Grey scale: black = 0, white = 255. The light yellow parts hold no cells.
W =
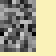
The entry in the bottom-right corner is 90
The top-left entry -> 90
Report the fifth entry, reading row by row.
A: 131
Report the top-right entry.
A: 146
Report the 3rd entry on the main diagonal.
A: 161
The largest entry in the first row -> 190
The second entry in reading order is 75
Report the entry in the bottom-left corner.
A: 116
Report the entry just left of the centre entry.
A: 45
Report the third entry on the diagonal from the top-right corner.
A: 90
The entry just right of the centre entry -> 17
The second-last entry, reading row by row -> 161
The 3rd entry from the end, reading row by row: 75
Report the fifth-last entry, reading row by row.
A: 131
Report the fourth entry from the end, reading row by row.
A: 60

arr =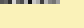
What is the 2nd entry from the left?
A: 100
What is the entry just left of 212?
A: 48
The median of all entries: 115
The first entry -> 86

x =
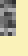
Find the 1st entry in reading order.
128
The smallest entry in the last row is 62
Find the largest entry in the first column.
188
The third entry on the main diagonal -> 174
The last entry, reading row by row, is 159
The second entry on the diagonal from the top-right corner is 114
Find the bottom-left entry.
90
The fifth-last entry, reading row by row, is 174
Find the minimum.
47
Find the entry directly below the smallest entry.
90

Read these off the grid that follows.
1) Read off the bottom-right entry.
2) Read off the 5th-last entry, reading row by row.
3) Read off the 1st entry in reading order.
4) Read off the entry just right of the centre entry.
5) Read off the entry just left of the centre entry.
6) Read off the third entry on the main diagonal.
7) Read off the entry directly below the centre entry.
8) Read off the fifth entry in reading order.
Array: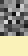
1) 158
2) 173
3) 59
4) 102
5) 189
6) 189
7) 189
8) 71

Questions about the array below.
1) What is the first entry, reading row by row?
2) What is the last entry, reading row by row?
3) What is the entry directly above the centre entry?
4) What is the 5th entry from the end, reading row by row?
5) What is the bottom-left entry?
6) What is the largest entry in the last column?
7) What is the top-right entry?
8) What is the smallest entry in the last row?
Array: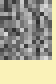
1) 161
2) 161
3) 145
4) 161
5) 129
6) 188
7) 116
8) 59

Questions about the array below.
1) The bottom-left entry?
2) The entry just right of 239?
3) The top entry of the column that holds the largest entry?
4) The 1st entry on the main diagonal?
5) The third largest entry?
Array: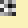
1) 180
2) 142
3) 210
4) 80
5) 223

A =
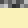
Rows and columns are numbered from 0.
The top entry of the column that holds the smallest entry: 146
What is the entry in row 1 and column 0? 171
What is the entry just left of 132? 78
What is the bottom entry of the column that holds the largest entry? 203

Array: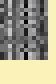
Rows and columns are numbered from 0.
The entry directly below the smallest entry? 143
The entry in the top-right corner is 129
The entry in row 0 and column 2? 197
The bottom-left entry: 44
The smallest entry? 0
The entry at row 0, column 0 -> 143
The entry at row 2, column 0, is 156
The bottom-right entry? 99
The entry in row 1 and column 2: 184
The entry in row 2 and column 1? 86
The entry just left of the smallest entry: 171
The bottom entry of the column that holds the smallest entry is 12
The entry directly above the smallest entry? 86
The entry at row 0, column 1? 71
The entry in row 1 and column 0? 58

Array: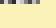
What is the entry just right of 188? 115
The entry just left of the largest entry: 45
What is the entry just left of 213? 71

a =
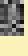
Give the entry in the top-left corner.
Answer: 106
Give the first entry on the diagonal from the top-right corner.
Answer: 189
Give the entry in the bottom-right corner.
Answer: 90
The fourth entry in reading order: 106
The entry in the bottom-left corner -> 122
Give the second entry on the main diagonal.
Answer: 61
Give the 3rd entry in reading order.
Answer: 32
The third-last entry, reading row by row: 90
